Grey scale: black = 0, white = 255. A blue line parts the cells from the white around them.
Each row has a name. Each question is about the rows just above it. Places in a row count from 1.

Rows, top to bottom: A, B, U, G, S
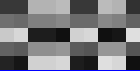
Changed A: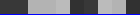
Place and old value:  6, [56]
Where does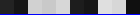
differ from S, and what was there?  4, [209]
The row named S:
[35 22 209 209 215 29 22 223 215 16]
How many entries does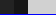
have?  4
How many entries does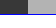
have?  4
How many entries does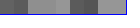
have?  9

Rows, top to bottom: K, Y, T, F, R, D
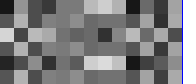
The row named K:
[23 148 77 57 122 122 186 206 178 23 106 57 163]
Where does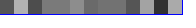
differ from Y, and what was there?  4, [128]
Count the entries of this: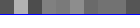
10
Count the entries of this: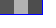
3
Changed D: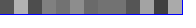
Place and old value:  5, [122]
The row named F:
[85 178 77 128 122 141 106 114 114 85 163 57 163]
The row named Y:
[85 178 77 128 122 141 106 114 114 85 163 49 170]

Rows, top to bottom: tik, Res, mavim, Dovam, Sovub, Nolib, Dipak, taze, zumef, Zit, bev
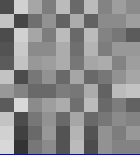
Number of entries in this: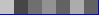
7
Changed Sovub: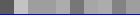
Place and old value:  3, [152]
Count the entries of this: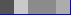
5

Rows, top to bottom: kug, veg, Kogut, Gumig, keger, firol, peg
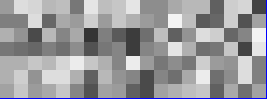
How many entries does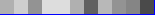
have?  11
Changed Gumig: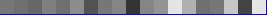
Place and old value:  10, [60]
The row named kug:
[155 221 214 184 190 119 229 190 198 229 141 141 169 184 184 96 206 214 67]
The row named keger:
[176 176 198 184 214 236 198 176 133 236 155 119 141 119 206 155 147 221 127]

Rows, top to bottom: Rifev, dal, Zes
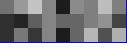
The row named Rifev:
[114 153 196 133 28 139 127 189 127]
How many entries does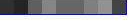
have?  9
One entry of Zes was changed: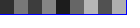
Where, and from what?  3, [55]

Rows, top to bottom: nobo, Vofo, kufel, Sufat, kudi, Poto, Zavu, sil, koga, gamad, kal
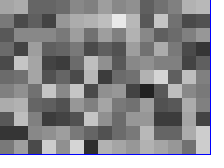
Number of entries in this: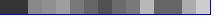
15
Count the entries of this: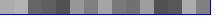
15
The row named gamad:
[53 53 136 144 158 121 101 81 107 121 184 101 101 172 205]
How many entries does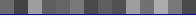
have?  14
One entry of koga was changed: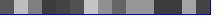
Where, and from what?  9, [107]

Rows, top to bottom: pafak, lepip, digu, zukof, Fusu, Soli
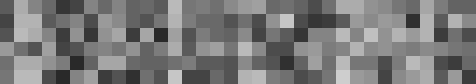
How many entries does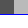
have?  2
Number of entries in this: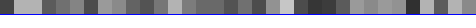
34
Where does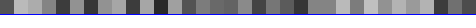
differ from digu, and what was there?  26, [132]
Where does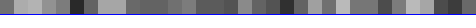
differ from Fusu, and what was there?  3, [172]
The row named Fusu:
[112 172 172 146 124 41 99 166 166 105 99 99 112 124 91 91 83 138 99 83 48 99 160 112 186 118 118 76 124 186 166 76 60 105]

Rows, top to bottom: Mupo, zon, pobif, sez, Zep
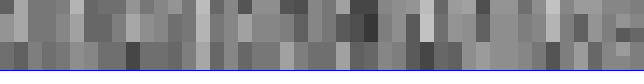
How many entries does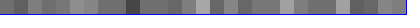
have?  29
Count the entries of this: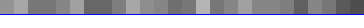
26
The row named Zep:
[111 96 126 111 119 142 134 111 111 70 111 111 103 126 167 103 134 103 119 119 161 126 111 111 161 96 103 134 126 90 70 103 96 142 155 142 142 134 119 84 126 155 103 134 134 126]
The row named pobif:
[148 167 119 119 134 161 103 103 126 167 142 134 111 119 180 119 134 161 134 134 126 96 134 119 90 78 55 126 142 90 194 111 148 142 96 142 142 126 134 180 126 96 148 126 90 103]

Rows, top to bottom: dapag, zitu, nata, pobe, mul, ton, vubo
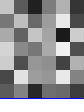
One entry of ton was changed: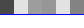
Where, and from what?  5, [233]
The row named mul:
[205 78 150 143 66 177]
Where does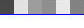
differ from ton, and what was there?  4, [150]
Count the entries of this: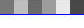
6
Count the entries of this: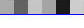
6
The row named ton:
[72 226 157 150 233 131]

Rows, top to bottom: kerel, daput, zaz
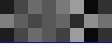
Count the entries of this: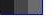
3
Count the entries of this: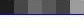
6
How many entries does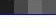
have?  4
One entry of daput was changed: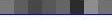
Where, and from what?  1, [127]
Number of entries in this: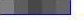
5
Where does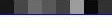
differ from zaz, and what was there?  1, [29]

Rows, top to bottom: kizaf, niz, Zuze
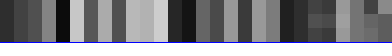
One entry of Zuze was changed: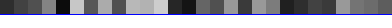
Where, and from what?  16, [74]
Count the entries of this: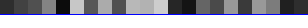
22

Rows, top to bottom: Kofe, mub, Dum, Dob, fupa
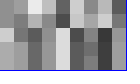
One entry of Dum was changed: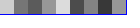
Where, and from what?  4, [144]
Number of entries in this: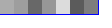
7
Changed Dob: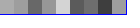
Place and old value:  5, [220]
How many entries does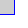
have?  1
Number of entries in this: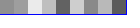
9
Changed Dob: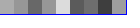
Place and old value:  2, [158]

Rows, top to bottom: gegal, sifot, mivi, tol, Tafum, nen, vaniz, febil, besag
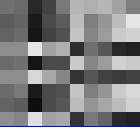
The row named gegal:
[112 106 39 66 120 182 175 182 162 126]
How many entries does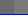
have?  2
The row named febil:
[99 92 14 74 86 188 149 168 188 209]

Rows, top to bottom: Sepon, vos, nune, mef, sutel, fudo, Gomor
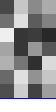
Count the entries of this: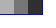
3
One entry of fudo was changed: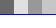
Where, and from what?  3, [146]
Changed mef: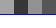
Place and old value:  3, [152]
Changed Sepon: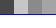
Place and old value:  4, [171]

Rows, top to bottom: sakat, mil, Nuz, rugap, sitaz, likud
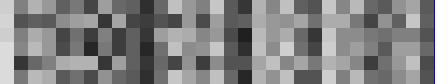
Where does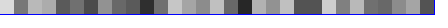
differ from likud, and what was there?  15, [134]
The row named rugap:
[219 134 185 152 75 120 39 120 61 96 39 112 192 140 146 198 90 47 192 140 206 112 69 206 140 158 128 90 158 158 104]
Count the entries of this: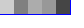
5

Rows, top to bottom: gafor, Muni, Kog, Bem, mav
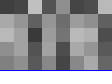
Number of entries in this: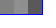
3
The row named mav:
[128 143 89 136 69 136 169 102]
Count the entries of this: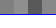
4

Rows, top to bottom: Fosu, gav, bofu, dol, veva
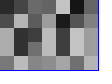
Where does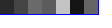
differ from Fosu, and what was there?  4, [100]
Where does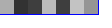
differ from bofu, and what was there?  7, [157]
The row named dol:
[173 50 112 187 62 195 157]
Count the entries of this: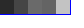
5
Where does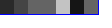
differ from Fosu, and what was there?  3, [106]
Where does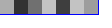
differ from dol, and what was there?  4, [187]
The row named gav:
[76 180 92 157 27 84 128]

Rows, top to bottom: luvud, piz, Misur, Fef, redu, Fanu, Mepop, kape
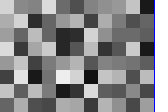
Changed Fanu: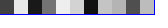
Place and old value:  2, [226]
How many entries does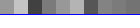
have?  10
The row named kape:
[101 173 79 72 173 166 58 180 144 72 158]
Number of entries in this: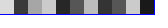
11
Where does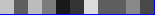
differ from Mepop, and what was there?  9, [86]
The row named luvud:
[211 137 131 219 107 79 131 144 152 196 25]

